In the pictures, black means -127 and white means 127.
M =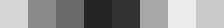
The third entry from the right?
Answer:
39
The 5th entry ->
-76
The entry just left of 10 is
86

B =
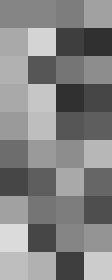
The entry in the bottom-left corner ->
62
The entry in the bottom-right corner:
76
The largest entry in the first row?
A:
33
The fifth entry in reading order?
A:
41
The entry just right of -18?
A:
26
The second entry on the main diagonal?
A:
84
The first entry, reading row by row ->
5
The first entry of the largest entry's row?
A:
91
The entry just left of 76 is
-65
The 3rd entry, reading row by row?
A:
-2

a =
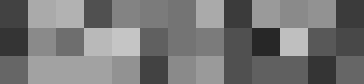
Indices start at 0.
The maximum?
69
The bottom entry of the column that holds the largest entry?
18
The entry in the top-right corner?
-68
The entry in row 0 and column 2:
50
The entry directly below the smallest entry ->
-31
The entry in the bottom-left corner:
-25
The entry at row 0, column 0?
-61
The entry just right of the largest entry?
-31
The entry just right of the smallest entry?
63
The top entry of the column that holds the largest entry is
3
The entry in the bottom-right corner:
-25
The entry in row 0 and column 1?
42

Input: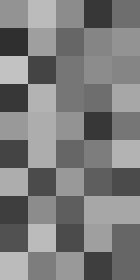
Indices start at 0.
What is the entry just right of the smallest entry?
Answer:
31
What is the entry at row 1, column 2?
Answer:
-25
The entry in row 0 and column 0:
19
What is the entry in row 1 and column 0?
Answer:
-80
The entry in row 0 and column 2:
12
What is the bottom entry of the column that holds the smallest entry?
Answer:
59
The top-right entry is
-17
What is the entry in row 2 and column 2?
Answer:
-9
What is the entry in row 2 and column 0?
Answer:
66
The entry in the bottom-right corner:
-25

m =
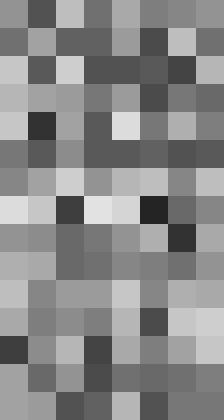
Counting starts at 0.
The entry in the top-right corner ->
19
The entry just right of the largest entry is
85
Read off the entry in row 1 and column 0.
-15
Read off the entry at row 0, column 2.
62
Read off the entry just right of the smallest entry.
-22
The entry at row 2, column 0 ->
70
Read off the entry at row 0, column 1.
-45
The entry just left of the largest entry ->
-65
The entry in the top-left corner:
19
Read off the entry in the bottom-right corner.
-8
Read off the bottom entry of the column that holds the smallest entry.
-45
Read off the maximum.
98
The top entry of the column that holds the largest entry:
-15
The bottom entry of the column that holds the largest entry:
-30
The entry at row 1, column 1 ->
34

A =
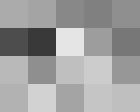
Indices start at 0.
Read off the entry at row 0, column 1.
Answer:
36
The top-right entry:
15
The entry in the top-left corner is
43
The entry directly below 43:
-50
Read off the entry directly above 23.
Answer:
-8
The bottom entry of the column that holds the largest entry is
36

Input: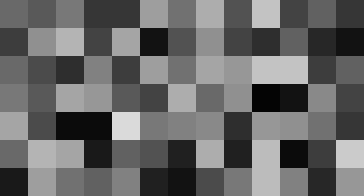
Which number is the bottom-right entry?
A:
23
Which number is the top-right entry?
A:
-73
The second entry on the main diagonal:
16
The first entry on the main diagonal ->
-22
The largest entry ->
90
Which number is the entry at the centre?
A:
45
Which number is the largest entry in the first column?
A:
37
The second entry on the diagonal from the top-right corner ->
-88
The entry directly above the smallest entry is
67
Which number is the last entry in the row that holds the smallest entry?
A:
-60
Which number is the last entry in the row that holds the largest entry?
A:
-73
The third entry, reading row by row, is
-7
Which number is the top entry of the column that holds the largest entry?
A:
-73
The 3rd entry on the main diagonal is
-81
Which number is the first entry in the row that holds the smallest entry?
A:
-7
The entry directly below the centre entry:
1
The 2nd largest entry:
75
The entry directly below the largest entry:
-30
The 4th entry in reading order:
-73
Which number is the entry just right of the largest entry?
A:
-7
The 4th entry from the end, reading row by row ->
60
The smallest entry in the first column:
-102
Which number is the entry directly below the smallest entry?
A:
23
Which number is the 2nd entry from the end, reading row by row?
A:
-88
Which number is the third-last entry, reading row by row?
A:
1
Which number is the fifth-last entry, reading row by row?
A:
-7
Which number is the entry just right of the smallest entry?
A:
-109

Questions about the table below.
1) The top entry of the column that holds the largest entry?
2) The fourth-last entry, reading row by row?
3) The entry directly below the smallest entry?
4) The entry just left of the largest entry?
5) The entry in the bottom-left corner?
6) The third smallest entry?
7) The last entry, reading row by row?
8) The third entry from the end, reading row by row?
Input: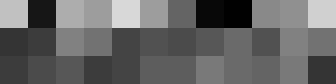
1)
88
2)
-21
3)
-21
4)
29
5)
-67
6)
-105
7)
-75
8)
-27

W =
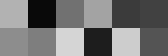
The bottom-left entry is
13
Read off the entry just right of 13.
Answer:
-1
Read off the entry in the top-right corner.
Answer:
-62
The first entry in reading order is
50

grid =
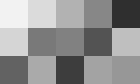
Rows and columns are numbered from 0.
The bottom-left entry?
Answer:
-29
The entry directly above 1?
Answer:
50
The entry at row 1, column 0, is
85
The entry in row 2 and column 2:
-66

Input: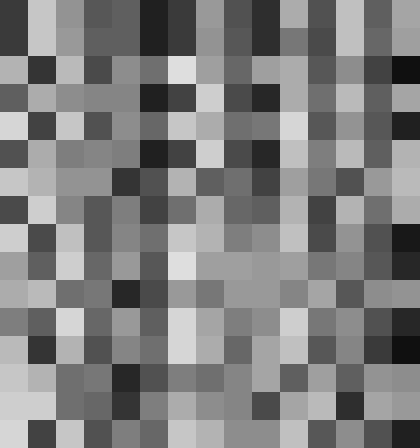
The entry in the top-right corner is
37
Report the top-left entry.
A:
-69
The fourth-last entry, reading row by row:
-40
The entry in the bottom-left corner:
86
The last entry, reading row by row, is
-95
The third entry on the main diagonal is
58
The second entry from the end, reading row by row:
-46
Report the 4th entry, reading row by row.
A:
-40
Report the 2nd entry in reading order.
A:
70
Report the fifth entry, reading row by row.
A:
-32
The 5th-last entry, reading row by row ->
64
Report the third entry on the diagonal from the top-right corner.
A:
13
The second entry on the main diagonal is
70

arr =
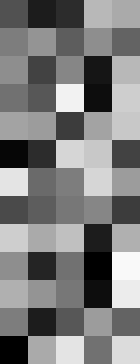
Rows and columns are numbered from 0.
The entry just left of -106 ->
6
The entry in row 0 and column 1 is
-99
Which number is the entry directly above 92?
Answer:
-28
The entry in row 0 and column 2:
-83
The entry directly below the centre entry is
-8
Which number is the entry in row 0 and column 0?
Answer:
-46
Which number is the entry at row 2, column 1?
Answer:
-61
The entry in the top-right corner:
42
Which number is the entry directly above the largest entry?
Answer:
48
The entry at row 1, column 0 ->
-2
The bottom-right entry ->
92
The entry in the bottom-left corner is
-127
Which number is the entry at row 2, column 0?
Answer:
14
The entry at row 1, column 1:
20
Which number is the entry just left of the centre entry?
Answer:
-21
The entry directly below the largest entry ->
108
